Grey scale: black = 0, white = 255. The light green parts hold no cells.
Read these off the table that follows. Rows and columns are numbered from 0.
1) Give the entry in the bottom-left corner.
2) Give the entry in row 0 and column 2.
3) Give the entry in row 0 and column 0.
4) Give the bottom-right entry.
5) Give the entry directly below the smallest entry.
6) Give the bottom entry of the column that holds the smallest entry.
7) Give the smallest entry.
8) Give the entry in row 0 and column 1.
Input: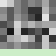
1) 134
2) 134
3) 227
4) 134
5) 166
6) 119
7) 23
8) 198

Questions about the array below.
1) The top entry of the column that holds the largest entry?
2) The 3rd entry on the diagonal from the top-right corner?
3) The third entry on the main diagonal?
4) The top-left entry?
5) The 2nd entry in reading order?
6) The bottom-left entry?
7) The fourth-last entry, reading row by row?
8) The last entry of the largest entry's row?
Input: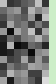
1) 52
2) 152
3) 105
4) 192
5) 52
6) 164
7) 136
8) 220

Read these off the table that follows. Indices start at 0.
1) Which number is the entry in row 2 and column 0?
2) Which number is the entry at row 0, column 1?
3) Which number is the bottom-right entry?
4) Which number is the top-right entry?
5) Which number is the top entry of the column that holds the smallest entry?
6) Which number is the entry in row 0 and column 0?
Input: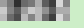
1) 186
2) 120
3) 158
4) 132
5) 47
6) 158
